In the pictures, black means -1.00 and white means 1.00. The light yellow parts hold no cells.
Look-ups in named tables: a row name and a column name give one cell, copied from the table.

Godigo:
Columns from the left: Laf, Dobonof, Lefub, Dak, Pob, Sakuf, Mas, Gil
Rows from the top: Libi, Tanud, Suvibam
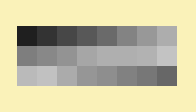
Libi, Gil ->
0.36
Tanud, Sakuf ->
0.37
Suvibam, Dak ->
0.18
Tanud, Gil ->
0.53
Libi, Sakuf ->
0.03
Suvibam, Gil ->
-0.19
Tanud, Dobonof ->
0.07
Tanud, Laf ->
-0.01
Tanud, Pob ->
0.37
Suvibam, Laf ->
0.46
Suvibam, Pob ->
0.11
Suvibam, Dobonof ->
0.51
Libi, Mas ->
0.19
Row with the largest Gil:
Tanud

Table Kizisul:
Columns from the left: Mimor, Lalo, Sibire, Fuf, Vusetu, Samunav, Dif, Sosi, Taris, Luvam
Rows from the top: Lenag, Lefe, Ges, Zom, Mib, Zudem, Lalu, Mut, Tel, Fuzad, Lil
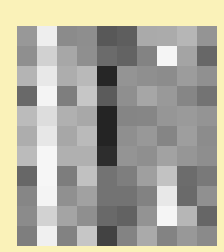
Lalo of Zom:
0.91
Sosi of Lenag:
0.34
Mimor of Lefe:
0.12
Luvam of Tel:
0.13
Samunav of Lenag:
-0.26
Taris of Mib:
0.21
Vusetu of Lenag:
-0.31
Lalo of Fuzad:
0.65
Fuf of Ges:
0.45
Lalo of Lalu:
0.93
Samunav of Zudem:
0.12

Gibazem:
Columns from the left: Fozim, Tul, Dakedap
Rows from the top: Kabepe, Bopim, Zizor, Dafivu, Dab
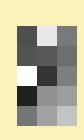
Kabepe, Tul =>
0.83
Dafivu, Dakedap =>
0.23
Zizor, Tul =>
-0.59
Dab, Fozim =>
-0.08
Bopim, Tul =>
-0.31
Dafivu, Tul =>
0.14
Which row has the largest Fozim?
Zizor

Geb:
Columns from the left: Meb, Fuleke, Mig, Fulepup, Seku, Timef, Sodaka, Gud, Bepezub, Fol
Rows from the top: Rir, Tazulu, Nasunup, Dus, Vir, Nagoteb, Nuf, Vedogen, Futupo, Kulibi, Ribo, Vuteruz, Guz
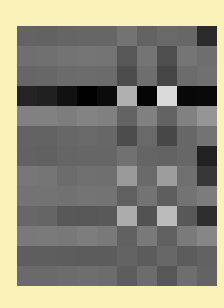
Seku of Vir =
0.00
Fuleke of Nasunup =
-0.19
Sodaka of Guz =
-0.15
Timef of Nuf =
-0.11
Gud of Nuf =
-0.22
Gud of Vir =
-0.22
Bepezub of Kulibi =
-0.31
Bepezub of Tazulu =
-0.08
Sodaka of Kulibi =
-0.36
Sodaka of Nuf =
-0.21
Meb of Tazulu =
-0.13
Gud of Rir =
-0.18
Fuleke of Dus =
-0.75

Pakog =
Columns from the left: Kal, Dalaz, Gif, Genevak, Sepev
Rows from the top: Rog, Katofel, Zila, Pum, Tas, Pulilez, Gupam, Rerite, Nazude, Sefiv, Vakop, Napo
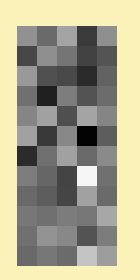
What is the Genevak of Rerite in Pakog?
0.93
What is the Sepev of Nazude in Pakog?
-0.17
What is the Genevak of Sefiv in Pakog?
-0.07
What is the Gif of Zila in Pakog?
-0.43
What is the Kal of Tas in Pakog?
0.04
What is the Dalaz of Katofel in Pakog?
0.12
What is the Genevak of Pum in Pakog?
-0.35
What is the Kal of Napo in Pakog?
-0.18
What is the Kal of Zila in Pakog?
0.20
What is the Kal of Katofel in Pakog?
-0.44

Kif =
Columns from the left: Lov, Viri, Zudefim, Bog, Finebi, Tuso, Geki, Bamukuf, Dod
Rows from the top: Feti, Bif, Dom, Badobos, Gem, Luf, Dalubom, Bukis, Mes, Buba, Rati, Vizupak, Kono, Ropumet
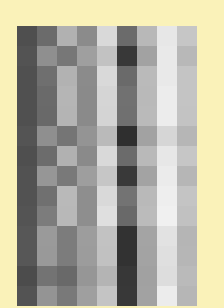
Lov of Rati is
-0.32
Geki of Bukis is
0.28
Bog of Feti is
0.09
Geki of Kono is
0.26
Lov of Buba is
-0.34
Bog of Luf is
0.16
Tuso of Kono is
-0.57
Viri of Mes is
-0.12
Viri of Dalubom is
-0.15
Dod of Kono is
0.46
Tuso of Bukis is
-0.55
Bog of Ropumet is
0.25
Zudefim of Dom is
0.40
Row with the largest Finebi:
Buba

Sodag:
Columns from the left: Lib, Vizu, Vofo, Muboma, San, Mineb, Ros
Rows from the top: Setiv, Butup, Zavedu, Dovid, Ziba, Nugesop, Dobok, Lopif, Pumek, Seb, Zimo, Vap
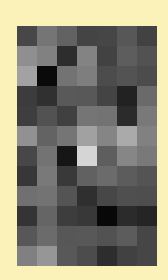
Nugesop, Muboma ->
0.26
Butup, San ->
-0.48
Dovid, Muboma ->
-0.31
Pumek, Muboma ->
-0.63
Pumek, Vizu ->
-0.10
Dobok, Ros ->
-0.05
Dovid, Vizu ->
-0.62
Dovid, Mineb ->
-0.73
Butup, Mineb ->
-0.27
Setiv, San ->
-0.45
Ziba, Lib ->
-0.51
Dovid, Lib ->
-0.53
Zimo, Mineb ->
-0.28
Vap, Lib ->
0.00
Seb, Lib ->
-0.59
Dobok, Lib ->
-0.44
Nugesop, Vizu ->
-0.22
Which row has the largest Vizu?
Vap

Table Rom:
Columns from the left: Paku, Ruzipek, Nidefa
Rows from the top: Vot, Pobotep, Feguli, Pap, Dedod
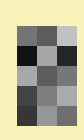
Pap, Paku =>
-0.47
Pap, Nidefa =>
0.34
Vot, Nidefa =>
0.51
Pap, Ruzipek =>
-0.01
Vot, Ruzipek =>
-0.28
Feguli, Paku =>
0.32
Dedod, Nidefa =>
-0.13
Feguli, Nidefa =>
-0.07
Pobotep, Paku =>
-0.86
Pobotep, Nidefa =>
-0.70
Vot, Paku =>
-0.09
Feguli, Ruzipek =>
-0.27
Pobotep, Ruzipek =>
0.30
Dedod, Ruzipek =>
0.18
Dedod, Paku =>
-0.58

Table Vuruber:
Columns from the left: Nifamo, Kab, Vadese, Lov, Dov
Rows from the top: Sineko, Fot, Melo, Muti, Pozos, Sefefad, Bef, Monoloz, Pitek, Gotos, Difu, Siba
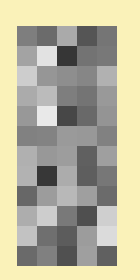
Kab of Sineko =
-0.16
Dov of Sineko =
-0.08
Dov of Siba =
-0.25
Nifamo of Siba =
-0.17
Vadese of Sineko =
0.33
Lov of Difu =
0.22
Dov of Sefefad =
0.01
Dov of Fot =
-0.06
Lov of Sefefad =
0.19
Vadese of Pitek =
0.44
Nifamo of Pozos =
0.19
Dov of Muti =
0.20
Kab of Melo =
0.18
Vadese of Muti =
-0.01
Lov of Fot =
-0.10
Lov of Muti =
-0.09
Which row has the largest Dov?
Difu

